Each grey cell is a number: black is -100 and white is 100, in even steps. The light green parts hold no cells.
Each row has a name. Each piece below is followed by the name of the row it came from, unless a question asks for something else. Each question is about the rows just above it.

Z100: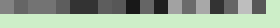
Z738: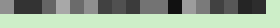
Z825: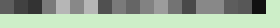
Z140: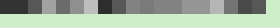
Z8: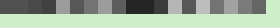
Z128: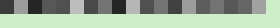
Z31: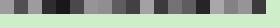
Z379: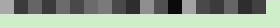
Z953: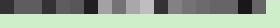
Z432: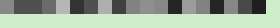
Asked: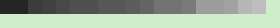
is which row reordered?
Z8
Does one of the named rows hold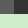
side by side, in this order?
yes
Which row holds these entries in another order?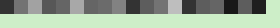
Z953
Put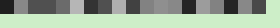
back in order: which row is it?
Z432
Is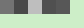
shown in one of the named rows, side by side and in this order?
no
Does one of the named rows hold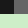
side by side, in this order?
yes
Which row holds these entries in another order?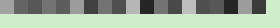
Z128

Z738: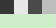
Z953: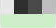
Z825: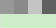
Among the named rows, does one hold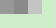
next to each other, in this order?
yes
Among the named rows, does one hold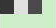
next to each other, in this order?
no
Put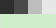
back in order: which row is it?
Z953
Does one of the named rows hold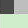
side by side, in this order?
yes
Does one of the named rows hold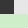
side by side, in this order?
yes
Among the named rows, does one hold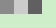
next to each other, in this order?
no
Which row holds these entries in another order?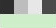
Z953

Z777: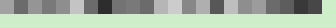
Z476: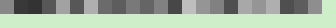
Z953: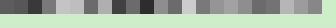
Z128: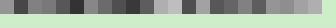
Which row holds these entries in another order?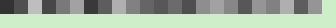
Z128
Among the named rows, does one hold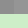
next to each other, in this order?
no
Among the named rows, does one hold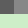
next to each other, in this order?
no
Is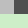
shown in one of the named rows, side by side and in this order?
yes
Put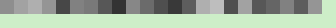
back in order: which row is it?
Z128
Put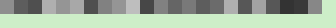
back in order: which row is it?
Z476
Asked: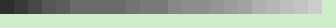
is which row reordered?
Z777

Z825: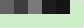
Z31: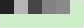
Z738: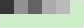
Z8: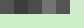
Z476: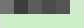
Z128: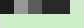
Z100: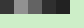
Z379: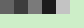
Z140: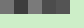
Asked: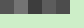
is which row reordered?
Z476
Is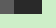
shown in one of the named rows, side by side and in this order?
yes

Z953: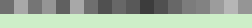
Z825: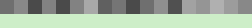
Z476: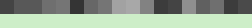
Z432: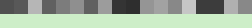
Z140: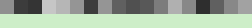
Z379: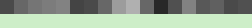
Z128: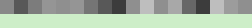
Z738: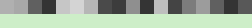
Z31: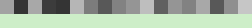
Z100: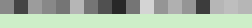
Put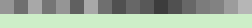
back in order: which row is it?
Z953
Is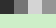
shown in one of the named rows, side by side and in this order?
no
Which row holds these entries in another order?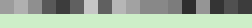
Z432
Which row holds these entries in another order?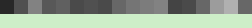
Z379
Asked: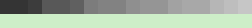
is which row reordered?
Z31
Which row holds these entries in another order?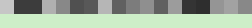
Z432
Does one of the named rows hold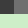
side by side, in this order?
no

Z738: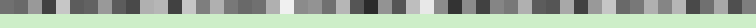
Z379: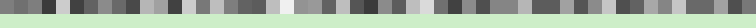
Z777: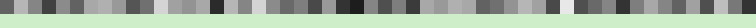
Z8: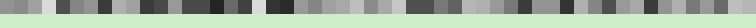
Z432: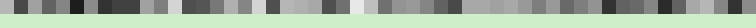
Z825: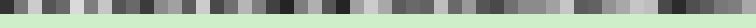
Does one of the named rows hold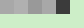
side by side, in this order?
no
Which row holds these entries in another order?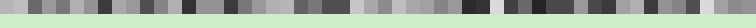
Z8
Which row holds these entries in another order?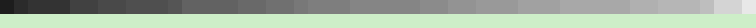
Z432

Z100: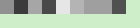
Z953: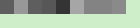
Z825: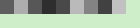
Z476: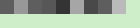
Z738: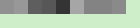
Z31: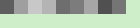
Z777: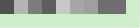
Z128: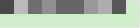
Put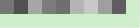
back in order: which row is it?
Z31
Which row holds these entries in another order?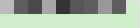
Z476
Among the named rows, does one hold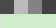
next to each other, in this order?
yes
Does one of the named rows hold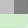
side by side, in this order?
no
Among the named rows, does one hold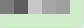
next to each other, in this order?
yes

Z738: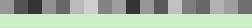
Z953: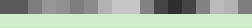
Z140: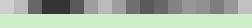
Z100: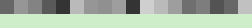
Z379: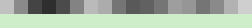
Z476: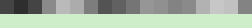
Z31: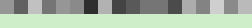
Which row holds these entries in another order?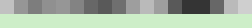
Z140
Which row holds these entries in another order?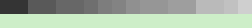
Z140
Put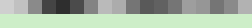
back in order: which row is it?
Z379
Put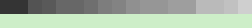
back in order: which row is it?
Z100

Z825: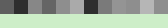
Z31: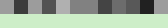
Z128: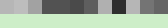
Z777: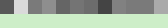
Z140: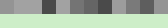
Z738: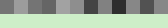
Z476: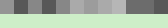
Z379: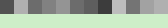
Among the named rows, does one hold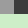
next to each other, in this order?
yes
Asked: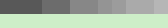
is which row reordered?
Z476
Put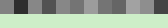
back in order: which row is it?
Z738

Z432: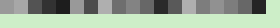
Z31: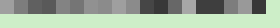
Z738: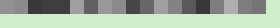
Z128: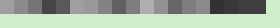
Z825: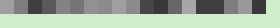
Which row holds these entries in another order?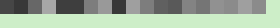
Z31
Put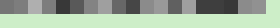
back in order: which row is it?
Z738
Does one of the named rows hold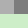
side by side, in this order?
yes
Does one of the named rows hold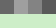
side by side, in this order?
yes
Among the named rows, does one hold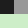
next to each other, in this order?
yes
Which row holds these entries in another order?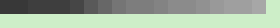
Z825
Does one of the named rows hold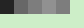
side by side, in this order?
no

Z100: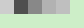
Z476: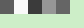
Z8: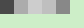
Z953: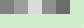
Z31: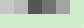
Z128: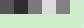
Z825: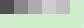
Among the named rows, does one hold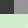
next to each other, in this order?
yes
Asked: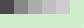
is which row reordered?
Z8
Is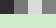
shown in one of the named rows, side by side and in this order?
yes
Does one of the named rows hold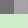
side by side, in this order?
yes
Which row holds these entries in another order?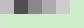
Z825
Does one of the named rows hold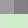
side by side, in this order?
no
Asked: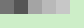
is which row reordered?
Z31

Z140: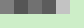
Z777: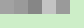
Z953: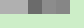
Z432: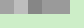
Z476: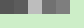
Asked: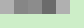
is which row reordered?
Z953
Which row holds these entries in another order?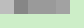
Z432
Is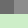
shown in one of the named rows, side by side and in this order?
yes
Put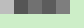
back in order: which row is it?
Z476

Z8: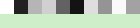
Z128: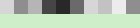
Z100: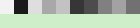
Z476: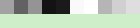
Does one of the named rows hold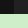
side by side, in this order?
no
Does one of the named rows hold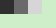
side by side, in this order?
no
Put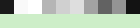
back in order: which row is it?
Z476
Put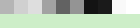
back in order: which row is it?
Z476
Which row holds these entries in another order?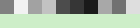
Z100
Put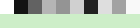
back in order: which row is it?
Z8

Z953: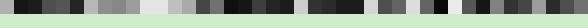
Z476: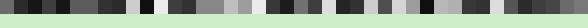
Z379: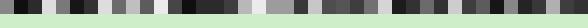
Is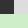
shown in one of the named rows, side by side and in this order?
yes
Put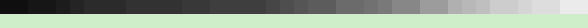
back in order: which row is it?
Z476
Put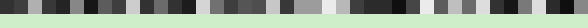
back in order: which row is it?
Z379
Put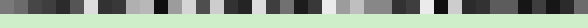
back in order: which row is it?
Z476
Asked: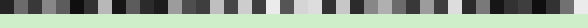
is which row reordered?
Z379
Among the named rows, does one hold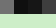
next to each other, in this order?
yes

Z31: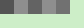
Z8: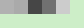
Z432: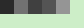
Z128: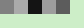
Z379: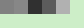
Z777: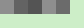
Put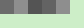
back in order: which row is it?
Z777
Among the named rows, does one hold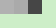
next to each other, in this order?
yes

